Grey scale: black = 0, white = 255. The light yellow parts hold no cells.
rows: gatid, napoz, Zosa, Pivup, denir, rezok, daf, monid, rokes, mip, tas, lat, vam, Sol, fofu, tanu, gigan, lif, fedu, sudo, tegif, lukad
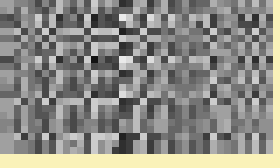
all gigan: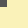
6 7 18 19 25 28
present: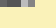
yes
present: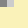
yes
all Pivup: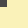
3 9 12 16 21 29 35 36
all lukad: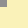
10 15 27 32

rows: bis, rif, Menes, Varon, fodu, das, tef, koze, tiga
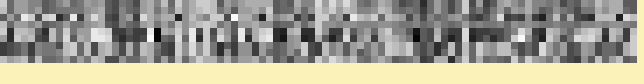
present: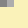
yes
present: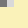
yes
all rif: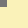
9 10 11 12 23 25 32 57 59 64 66 69 71 81 84 85
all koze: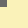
12 23 39 41 43 60 62 64 68 76 87 88
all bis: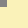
5 6 9 23 34 44 45 54 77 78 80 85

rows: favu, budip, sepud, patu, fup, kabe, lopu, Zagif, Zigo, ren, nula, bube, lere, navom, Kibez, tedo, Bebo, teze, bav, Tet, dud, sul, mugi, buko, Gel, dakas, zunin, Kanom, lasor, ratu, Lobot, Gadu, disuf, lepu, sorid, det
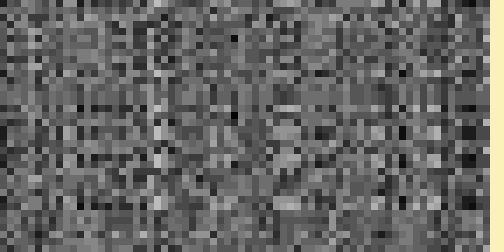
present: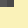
yes
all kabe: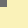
10 28 29 45 46 55 60
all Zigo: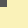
8 9 30 32 33 36 37 56 57 63 65
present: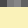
yes

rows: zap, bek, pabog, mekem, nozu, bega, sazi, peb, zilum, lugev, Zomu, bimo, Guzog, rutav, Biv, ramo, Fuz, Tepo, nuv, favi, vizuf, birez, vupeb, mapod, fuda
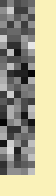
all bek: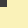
3 4
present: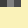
yes
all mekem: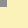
1 3 5
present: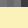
no

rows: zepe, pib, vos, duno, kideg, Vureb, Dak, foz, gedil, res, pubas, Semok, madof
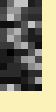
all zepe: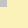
3 4
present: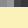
no
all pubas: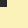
1 2 3 5 6
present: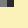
no
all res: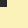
2 3

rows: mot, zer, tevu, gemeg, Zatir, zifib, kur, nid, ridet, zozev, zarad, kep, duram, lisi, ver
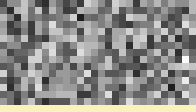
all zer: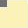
1 5 16 25
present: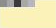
no
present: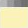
yes
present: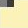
yes
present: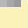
no

